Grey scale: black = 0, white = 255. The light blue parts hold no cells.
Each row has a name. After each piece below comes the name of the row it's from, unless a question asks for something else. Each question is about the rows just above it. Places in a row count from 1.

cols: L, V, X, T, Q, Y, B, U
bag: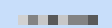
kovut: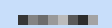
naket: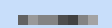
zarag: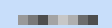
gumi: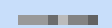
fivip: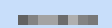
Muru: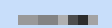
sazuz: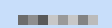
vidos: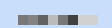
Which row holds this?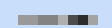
Muru
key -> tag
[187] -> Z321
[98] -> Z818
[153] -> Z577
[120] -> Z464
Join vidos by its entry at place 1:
Z464
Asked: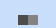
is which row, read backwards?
naket
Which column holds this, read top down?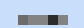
B
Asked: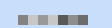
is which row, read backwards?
sazuz
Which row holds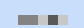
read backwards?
bag
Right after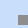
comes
[89]

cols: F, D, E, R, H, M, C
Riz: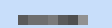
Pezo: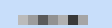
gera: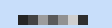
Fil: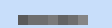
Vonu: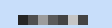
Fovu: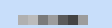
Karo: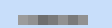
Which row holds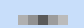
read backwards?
Pezo
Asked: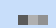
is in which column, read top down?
H
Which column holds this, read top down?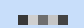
M
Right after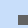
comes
[110]
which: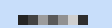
gera
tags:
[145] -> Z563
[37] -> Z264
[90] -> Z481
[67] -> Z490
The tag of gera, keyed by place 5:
Z563

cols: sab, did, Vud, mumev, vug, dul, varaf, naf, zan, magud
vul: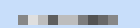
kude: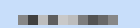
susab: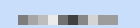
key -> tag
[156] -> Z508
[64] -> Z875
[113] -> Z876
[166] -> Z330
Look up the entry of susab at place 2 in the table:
Z330
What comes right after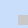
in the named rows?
[189]
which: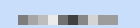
susab
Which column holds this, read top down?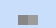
magud
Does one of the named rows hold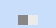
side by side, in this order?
no
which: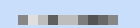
vul

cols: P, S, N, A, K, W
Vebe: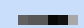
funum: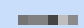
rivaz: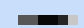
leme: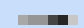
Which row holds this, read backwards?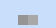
leme
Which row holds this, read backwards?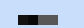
Vebe
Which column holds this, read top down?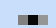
N

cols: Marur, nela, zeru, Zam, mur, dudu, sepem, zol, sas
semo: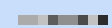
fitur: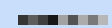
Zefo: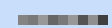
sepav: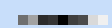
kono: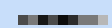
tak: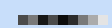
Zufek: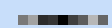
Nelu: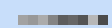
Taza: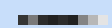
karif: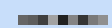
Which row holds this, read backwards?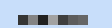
karif
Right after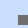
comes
[162]

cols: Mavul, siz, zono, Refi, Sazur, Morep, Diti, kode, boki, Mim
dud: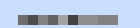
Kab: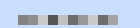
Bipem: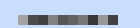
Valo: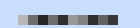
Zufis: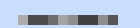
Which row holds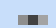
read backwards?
dud
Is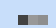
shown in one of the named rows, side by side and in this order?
no
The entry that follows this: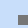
[56]

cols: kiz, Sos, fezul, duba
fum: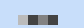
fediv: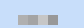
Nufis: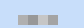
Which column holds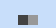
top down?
duba
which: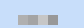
fediv
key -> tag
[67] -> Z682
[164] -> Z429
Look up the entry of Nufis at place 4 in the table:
Z429
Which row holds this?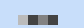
fum

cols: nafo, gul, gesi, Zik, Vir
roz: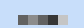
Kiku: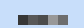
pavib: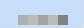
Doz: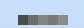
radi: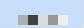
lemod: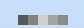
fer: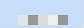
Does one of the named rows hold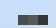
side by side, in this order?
no
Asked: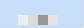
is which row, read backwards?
fer
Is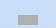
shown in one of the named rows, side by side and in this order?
no
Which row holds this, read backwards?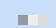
fer
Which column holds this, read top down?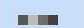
gul

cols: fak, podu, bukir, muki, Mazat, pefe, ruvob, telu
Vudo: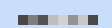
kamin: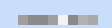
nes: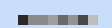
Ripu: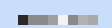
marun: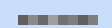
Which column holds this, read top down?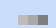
telu
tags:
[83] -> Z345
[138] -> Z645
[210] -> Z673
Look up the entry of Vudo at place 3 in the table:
Z345

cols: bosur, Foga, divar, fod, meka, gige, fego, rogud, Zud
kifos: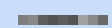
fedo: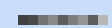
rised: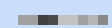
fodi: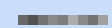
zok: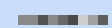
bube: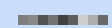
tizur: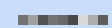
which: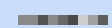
zok
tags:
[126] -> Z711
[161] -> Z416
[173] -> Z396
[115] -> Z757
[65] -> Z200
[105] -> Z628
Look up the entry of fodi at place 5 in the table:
Z711
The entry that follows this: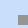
[94]

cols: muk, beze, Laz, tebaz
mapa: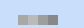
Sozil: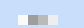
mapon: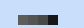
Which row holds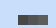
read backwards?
mapon
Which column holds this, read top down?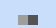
beze
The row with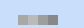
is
mapa
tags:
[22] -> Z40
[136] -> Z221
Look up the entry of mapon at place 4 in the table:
Z40
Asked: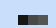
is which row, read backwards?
mapon
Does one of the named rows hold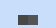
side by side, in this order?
no

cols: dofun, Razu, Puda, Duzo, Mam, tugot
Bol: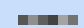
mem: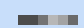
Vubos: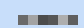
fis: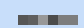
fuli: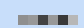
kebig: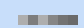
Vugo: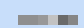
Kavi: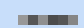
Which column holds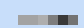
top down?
Mam
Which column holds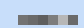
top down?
tugot
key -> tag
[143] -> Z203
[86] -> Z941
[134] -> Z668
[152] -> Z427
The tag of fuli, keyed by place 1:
Z203
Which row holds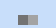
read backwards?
Bol
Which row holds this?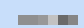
Vugo

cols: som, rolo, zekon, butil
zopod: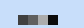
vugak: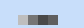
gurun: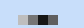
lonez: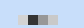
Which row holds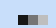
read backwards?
gurun
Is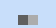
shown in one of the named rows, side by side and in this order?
yes

